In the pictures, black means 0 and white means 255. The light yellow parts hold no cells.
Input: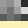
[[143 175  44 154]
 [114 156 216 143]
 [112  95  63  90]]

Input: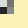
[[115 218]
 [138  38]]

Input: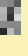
[[134  90 140]
 [ 71 180 181]
 [ 51 216 174]
 [136 137 137]
 [184 131  42]]

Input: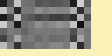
[[ 90 197 114 111  84  92  84  87  95  31 208  98  29]
 [129  38 120 119 143 129 139 132 133 174  46 129 195]
 [ 68 193  98  88  69  81  63  61  71  45 182  79  28]
 [134  26 112 122 143 129 138 148 139 196  19 135 203]
 [122 118 102 116 121 120 118 121 118  81 134 119  99]
 [113 167 117 122 106 118 106 110 115  63 165 119  66]
 [131  50 109 112 126 120 132 136 123 190  44 118 185]]

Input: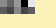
[[100 152   1 230 140]
 [ 68 134  69  93  90]]

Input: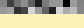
[[ 64 114 142  97  31 122 149 149   5 156 129 132]
 [162  49  68 211 152  98  33 212 170 187 134 152]]

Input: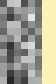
[[194 200  80 145  99  90]
 [ 97 161 152 165 120 155]
 [ 62 117 143 228 111 117]
 [189 190  97 145 120 126]
 [175 173 141 101 154 102]
 [132 184  90 162 108 157]
 [ 52 125 198 218 102 105]
 [ 71 111  96 184 157 160]
 [ 74 136 195 194 116 125]
 [126 171 129 161 121 157]
 [ 61 108  90 197 147 154]
 [ 40 100  63 171 173 176]]

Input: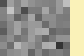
[[159 133 162 145 135 131 128 154 190  81]
 [196 137  77 123 122 166 124 153 126 132]
 [146 100 121 165 100 141 141 124 122 130]
 [137 161 141 154 153 109 139 125 128 111]
 [135 163 118 155 169 173 102 115 112  93]
 [143 115 127 158 132 101 122 146 147 125]
 [110 184 156 146 125 173 177  52 102 141]
 [140 145 155 101 136 107 123 127 114 117]]
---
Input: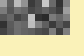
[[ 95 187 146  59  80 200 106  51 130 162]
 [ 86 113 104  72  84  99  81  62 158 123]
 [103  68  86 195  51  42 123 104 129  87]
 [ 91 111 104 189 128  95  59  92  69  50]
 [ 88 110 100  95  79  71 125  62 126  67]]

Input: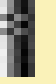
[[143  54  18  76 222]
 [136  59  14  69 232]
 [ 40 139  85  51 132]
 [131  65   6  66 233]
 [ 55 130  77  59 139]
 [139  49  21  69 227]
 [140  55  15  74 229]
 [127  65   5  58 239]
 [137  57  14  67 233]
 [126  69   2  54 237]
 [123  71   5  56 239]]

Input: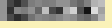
[[ 70  45  80 124 134 124 127 145 145 118 101 128 178 189 148]
 [ 49 134 125 146 102 191  74  49 173 208  80  19 220 161 148]
 [ 74  44  69 114 135 129 123 135 149 140 112 102 130 177 149]]

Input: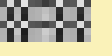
[[218  68 229  88  83  60  77 224  83  88 222  73  83]
 [ 51 182  42 173 178 191 175  46 178 173  48 178 178]
 [ 43 186  34 174 178 198 178  37 178 174  39 182 178]
 [217  79 223  87  83  65  87 221  83  87 220  83  83]
 [ 41 196  29 172 177 204 187  34 177 173  37 191 177]
 [ 43 182  37 174 178 196 174  39 178 174  40 178 178]]

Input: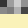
[[158 206 146  53]
 [125 177  69 137]]

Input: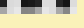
[[218 221  22  26  36 220 219  38  21 220  34]
 [221 231 132 134 168 230 221 169 134 231 166]]

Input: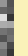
[[ 83 149]
 [ 90 100]
 [ 54 221]
 [167 172]
 [105 116]
 [113  83]
 [ 74 134]
 [ 55 114]]

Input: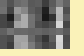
[[ 83 106 113  89  93  61  91 124  99 108]
 [ 68 152 135  93  81  32 102 184  79 113]
 [ 30 128 172 114  88  25  49 179  96  71]
 [ 61 163 172 113  78  68  81 214  70  70]
 [116 104 105 100 103  96 102 110  90  96]
 [ 73 163 162 106  80  54  94 215  75  82]
 [ 61 159 169 123  92  68  80 211  78  82]]
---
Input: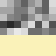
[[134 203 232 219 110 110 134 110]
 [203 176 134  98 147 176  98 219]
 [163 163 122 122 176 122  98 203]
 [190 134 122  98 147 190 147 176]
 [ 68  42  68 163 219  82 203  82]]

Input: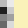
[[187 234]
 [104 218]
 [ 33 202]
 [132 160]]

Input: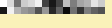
[[ 24 241 178 151 139  82 151  39  98  11 113  53 126  98  82]
 [255 217 113 204 217 241  66  24  66 191 126 165 178 229 204]]

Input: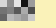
[[101 185 171 155 201]
 [215 141 229  18 155]
 [115 127  89 171  77]]

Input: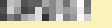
[[ 82 208 153  66  82 222 111 138 178 153 166 237 126]
 [ 66 192 178  82  96  96 166 138 178 111 178 250 111]
 [ 66 126  96 166 192 222  50 138 237 126 153 250 208]]

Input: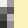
[[ 76 183]
 [241 159]
 [ 47 144]
 [116  89]]

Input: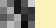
[[131 189 159   9 102]
 [118 174  24  61  49]
 [ 86 118 174  36  61]
 [159 102  24  86 205]]

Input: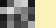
[[174 218 148 123  82]
 [ 41 136  69  82 174]
 [ 26 108  55 136  55]
 [ 13  96 190 206  26]]
